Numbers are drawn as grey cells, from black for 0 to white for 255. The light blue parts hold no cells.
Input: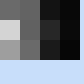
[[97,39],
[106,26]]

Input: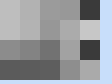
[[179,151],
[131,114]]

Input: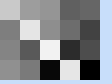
[[229,142],
[89,242]]

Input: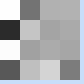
[[197,164],
[161,171]]

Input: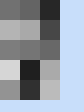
[[169,71],
[117,104]]

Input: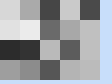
[[235,106],
[51,186]]

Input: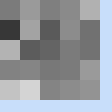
[[163,90],
[92,100]]
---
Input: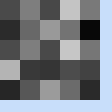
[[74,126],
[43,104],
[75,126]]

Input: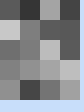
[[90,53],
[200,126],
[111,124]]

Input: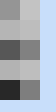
[[149,195],
[181,189],
[87,129]]

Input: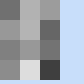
[[112,178],
[152,180],
[128,152]]

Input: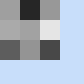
[[159,38],
[170,162],
[93,148]]

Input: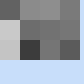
[[98,139],
[201,109],
[196,60]]

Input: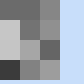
[[107,107],
[198,115],
[197,166]]

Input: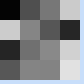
[[4,79],
[204,133],
[37,112]]
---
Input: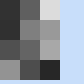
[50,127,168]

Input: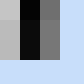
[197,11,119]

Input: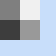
[127,153]

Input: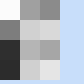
[251,209,166]

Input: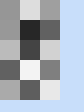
[150,39,210]

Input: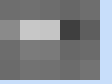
[110,199,122,108]

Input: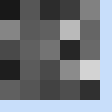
[24,90,115,139,48]

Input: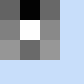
[99,254,151]
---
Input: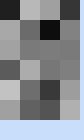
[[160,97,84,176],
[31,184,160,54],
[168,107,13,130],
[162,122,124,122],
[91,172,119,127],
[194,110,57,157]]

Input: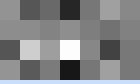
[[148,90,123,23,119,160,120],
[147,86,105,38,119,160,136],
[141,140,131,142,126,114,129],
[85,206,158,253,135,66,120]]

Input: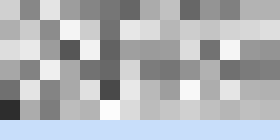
[[45,172,125,188,180,252,218,188,197,208,191,182,191,187],
[208,135,228,157,133,118,102,171,193,103,148,128,179,178],
[175,203,140,244,205,114,231,220,183,205,196,211,215,222],
[221,233,156,86,242,98,159,155,157,220,114,245,152,148],
[167,130,239,169,114,104,213,124,118,146,177,112,123,127],
[112,228,132,169,224,73,232,185,158,248,173,229,179,177]]

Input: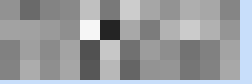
[[131,172,143,166,87,184,101,147,149,118,130,168],
[146,106,131,137,192,121,204,166,147,174,167,133],
[162,161,154,143,246,36,168,124,178,203,177,149],
[129,159,139,163,81,199,113,156,142,115,129,163]]

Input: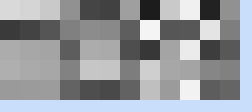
[[154,155,156,99,78,73,98,191,155,242,93,101],
[217,213,201,145,69,65,159,28,201,240,34,145],
[58,67,85,128,140,137,94,244,86,87,228,126],
[172,167,164,93,172,170,78,55,164,235,61,88],
[175,170,167,130,198,197,125,207,167,164,134,129]]

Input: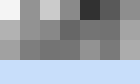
[[161,126,116,117,146,122,172],
[244,147,203,138,49,89,142],
[178,146,136,103,116,114,164]]
